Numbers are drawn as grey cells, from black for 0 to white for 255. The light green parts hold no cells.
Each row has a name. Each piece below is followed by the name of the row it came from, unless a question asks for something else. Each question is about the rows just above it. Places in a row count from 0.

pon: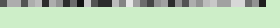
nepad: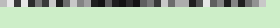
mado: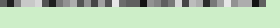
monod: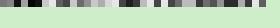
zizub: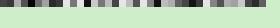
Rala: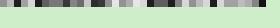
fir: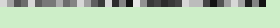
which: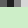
Rala
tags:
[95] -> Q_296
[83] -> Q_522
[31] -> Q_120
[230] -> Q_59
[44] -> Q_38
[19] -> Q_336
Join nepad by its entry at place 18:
Q_38
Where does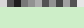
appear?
mado
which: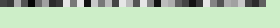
zizub
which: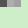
zizub
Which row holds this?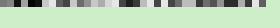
monod
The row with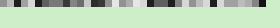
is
Rala

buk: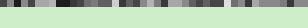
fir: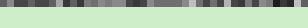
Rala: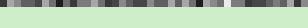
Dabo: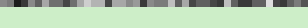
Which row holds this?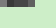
Rala
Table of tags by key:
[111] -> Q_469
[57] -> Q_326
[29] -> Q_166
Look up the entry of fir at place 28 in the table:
Q_469
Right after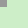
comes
[57]
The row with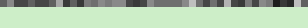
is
fir
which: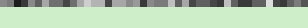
Dabo
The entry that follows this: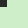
[191]

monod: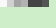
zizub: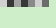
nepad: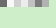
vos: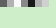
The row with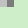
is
nepad
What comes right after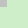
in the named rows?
[123]
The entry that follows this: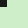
[178]
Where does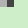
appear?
monod
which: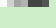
monod
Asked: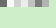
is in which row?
nepad

